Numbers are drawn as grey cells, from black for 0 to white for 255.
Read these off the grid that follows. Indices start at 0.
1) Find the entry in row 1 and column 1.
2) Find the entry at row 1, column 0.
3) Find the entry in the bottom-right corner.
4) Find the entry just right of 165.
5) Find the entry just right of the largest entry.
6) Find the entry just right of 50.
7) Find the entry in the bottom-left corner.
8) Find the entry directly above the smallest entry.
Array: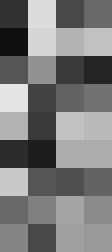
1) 214
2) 15
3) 153
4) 139
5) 66
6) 220
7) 133
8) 50

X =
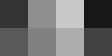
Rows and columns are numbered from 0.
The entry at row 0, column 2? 201
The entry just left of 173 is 128
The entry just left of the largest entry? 143

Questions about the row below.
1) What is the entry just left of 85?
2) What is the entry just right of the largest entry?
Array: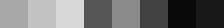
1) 216
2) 85

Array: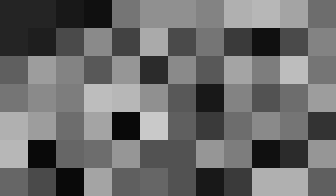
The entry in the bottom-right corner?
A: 95
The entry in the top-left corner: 36
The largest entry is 201
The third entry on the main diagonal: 131
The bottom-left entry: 102
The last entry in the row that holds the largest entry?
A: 51
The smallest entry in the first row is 16
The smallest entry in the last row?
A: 9
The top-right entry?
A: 109
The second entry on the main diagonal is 30
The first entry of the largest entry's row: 176
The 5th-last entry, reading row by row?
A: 24
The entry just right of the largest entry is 95
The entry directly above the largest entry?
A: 144

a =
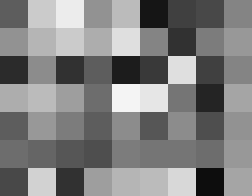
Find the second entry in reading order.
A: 203
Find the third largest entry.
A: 230
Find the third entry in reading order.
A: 236
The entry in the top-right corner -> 132
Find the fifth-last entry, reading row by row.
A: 181
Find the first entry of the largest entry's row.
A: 173
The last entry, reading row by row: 165
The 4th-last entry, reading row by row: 187
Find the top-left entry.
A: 93
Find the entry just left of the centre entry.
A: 109
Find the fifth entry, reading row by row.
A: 187
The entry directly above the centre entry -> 28
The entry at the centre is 244
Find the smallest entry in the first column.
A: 43
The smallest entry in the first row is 21
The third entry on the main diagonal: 49
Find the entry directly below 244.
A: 140
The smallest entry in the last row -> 13
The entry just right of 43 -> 140

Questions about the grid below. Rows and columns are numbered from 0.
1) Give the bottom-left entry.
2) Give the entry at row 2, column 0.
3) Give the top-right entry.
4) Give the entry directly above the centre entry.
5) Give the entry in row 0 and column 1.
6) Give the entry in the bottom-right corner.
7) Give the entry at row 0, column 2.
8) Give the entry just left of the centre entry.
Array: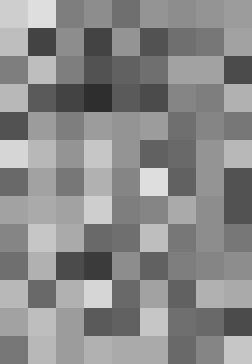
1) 119
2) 126
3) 156
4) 148
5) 222
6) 198
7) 126
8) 177

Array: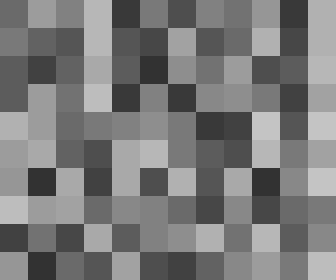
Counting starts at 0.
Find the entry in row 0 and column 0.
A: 106
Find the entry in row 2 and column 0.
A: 92
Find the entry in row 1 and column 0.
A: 121
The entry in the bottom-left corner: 150
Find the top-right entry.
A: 177
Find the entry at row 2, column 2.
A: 98
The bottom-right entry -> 189
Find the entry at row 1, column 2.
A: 85
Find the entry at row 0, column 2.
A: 129
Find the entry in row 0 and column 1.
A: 156
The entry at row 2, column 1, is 65

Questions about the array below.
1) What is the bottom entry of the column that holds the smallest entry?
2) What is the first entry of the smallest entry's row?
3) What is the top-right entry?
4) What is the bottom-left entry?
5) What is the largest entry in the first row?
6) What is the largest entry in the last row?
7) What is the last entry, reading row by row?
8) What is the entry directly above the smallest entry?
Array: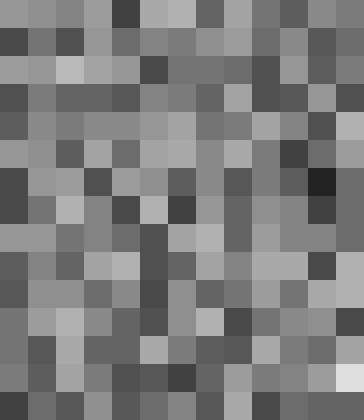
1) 100
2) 73
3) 123
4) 65
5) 177
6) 169
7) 100
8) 108

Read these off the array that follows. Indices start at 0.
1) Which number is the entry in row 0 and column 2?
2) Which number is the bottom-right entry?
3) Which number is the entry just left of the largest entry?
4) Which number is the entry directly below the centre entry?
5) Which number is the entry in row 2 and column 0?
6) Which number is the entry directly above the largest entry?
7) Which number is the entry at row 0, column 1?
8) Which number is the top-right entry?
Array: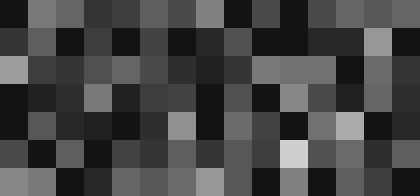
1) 101
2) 19
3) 61
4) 19
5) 157
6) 19
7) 121
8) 101
